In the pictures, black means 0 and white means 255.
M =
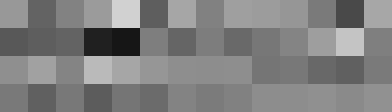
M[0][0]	152
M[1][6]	101
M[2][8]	142
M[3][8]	129
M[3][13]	145
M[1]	[88, 94, 99, 32, 22, 126, 101, 125, 105, 119, 132, 158, 196, 127]
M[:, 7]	[129, 125, 141, 123]
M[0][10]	150
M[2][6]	142
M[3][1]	96
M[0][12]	73
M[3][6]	131

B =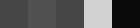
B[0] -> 70
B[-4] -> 81

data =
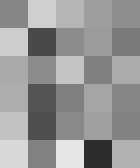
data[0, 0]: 134
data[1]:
[205, 73, 140, 155, 122]
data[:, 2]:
[181, 140, 196, 128, 137, 229]
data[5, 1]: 129
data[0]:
[134, 207, 181, 158, 142]
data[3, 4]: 134
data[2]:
[169, 139, 196, 128, 171]

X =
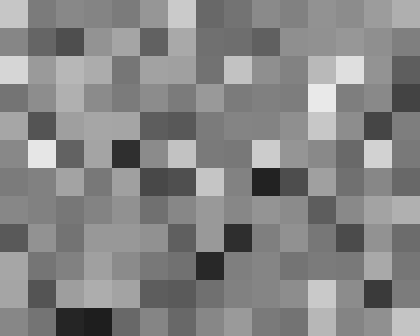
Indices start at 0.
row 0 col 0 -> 198
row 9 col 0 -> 166
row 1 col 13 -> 143
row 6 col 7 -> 197
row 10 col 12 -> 140
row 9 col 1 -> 117
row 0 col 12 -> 140
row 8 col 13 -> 146
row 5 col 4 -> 47
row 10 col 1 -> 84
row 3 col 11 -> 233
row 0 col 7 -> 104
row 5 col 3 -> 164
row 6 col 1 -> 129
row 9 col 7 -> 40
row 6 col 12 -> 112
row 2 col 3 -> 172
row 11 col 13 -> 144
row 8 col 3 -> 152
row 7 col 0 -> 135
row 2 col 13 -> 147
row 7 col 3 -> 131
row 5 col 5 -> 139
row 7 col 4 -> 145
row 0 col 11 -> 146
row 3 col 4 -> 123
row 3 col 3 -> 139
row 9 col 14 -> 118
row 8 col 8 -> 46
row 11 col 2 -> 37
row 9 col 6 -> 113
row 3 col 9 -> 128
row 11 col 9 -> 122
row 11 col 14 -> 196
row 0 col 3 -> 132
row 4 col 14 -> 126
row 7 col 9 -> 148
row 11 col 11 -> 183
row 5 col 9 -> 204

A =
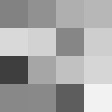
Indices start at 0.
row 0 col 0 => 130
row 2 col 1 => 166
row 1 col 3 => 206
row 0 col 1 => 145

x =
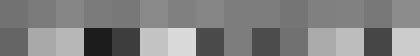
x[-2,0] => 114
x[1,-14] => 169
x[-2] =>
[114, 122, 134, 123, 120, 137, 128, 134, 125, 125, 117, 128, 130, 120, 141]
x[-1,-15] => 101
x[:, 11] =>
[128, 170]

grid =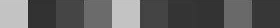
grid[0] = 196
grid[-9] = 49
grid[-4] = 53

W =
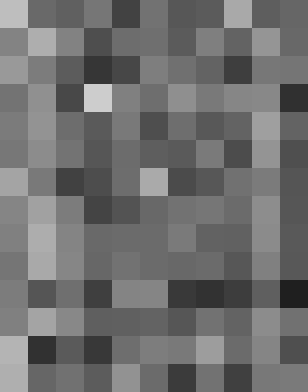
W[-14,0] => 190
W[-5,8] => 87
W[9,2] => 134
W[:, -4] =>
[91, 127, 99, 121, 88, 122, 87, 118, 98, 107, 50, 114, 157, 114]
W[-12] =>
[153, 124, 92, 54, 71, 126, 112, 99, 62, 119, 117]
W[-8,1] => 121
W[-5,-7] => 114
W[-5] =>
[117, 169, 134, 103, 114, 107, 104, 107, 87, 128, 88]
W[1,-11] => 131
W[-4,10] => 31
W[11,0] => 128
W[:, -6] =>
[114, 111, 126, 110, 78, 94, 170, 104, 107, 107, 133, 99, 125, 107]
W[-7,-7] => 83
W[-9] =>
[119, 140, 115, 86, 108, 94, 90, 122, 76, 148, 79]
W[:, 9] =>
[94, 149, 119, 136, 159, 148, 123, 141, 139, 128, 95, 140, 133, 120]
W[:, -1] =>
[102, 104, 117, 48, 99, 79, 85, 86, 89, 88, 31, 113, 79, 122]
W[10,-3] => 61
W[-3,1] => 164
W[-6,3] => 105
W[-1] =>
[175, 102, 113, 92, 146, 107, 59, 114, 64, 120, 122]
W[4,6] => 110
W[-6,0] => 128
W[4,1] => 147
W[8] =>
[128, 173, 132, 105, 107, 107, 122, 98, 97, 139, 89]
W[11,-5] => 86
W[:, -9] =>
[96, 130, 92, 72, 109, 115, 65, 124, 132, 134, 111, 136, 90, 113]
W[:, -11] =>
[190, 131, 153, 115, 123, 119, 164, 133, 128, 117, 124, 128, 180, 175]

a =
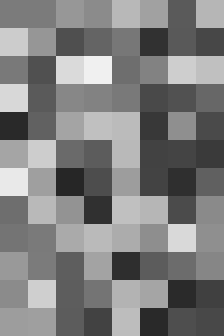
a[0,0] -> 123
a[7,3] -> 48
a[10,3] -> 116
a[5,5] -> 66
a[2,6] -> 206
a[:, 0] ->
[123, 204, 121, 216, 41, 165, 233, 110, 116, 153, 139, 157]
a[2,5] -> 130
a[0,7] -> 182
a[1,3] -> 100
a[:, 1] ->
[123, 150, 80, 90, 97, 205, 159, 185, 122, 123, 207, 159]
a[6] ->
[233, 159, 38, 77, 157, 67, 47, 96]
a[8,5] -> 142
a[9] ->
[153, 123, 94, 163, 46, 92, 108, 134]
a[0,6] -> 90
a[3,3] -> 130
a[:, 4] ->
[184, 119, 110, 121, 187, 185, 157, 192, 172, 46, 179, 189]
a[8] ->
[116, 122, 170, 186, 172, 142, 217, 143]
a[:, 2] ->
[151, 79, 218, 135, 164, 106, 38, 147, 170, 94, 93, 92]
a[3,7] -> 103
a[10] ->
[139, 207, 93, 116, 179, 165, 42, 64]
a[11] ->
[157, 159, 92, 66, 189, 41, 78, 72]

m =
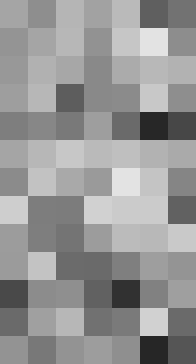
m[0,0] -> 165
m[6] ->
[139, 194, 169, 154, 227, 196, 133]
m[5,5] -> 178
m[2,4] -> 171
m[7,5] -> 203
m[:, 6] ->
[114, 141, 178, 142, 71, 170, 133, 97, 201, 148, 159, 106, 85]
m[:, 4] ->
[186, 198, 171, 139, 106, 191, 227, 203, 187, 127, 49, 122, 143]
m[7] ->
[206, 125, 124, 209, 203, 203, 97]
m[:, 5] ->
[95, 227, 184, 200, 39, 178, 196, 203, 184, 158, 129, 209, 38]
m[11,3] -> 113
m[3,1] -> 183
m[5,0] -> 165
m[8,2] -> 116
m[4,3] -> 158
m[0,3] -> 162
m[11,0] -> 106
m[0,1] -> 142
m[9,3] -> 106
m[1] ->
[148, 165, 183, 146, 198, 227, 141]
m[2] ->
[152, 177, 167, 137, 171, 184, 178]

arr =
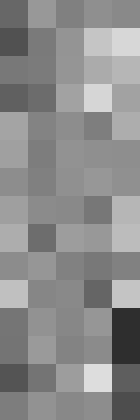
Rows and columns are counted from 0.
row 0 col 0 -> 103
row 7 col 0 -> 159
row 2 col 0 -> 120
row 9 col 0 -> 140
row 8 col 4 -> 188
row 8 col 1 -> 109
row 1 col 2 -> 148
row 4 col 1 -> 131
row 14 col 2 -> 136
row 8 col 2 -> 157
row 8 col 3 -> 152
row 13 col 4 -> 94
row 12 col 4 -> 46
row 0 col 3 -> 143
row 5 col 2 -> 146
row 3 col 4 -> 162
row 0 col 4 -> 137
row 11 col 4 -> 46
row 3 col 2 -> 162
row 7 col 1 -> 139
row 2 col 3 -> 171
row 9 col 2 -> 129
